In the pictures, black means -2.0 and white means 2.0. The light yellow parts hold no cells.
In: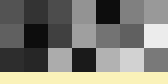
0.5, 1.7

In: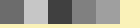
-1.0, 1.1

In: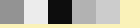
-1.8, 1.7

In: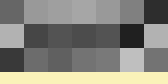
-0.8, 1.0

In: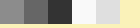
-1.2, 1.9

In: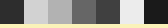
-0.4, 1.7

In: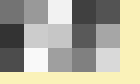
1.1, 1.9

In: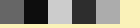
1.2, 1.2
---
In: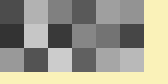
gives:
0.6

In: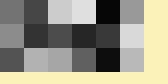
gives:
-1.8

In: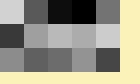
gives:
0.3

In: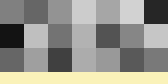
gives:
-0.6

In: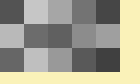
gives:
-0.6

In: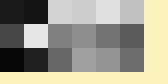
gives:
0.3

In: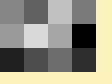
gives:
-0.3

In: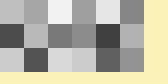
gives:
-0.5

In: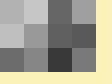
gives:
-1.1

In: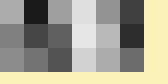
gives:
0.7
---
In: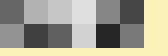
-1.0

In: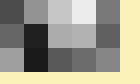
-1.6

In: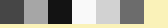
0.6

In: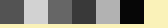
1.3

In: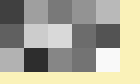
-1.3

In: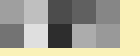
1.5

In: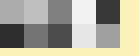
-0.2
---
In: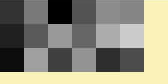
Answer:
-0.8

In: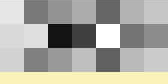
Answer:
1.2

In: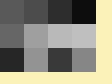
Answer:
0.1

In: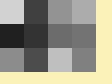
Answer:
0.0

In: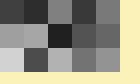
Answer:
0.3

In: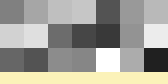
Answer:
-1.5
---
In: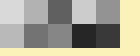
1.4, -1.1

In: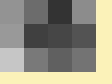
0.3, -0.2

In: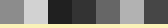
0.2, -0.9

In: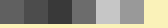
-0.5, 0.4

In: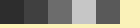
-1.3, -0.6

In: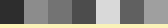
-1.3, 0.5

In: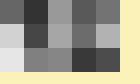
-0.4, -0.8
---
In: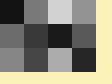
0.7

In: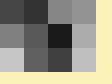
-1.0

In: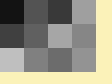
-0.3

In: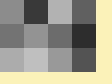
0.4

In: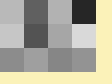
0.1

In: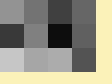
0.7
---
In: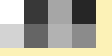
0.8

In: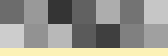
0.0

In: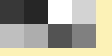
-0.7

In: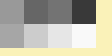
1.6

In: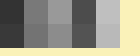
-0.7

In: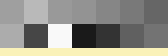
-0.5

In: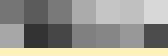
0.4

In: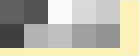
0.5
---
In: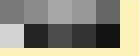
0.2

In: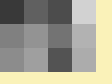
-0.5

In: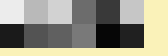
0.9

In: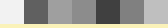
-0.5

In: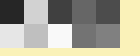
1.3

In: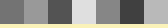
0.4

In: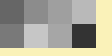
0.2

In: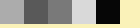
-0.6

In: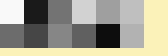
-1.6

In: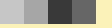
0.6
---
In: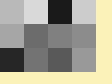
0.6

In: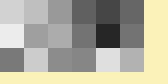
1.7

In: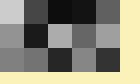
0.3

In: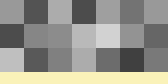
-0.8

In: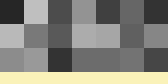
0.9

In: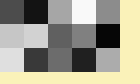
1.1

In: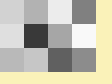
1.5

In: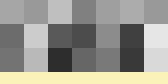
-0.3
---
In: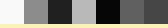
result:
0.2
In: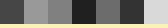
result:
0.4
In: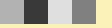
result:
-1.1
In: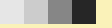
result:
1.2
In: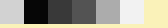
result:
-1.9
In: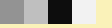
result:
1.0
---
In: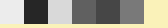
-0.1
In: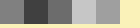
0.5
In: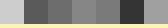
0.5
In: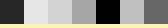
-0.4
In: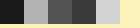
1.3
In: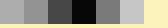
1.1
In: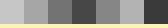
-1.1
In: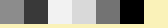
-2.0
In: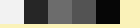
-1.9
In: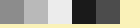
-0.8
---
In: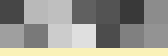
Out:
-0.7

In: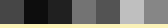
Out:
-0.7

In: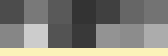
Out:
-1.0

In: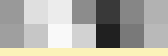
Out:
-1.1

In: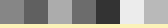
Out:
-1.2

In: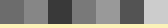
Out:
0.4
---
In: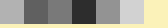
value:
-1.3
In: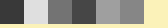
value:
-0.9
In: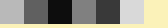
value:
0.0
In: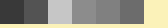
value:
0.2
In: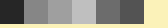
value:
1.0
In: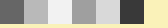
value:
0.5
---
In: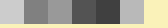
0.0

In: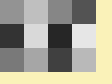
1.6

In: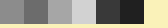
-0.3

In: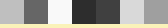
1.9

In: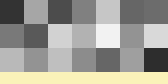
1.0

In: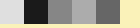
1.5
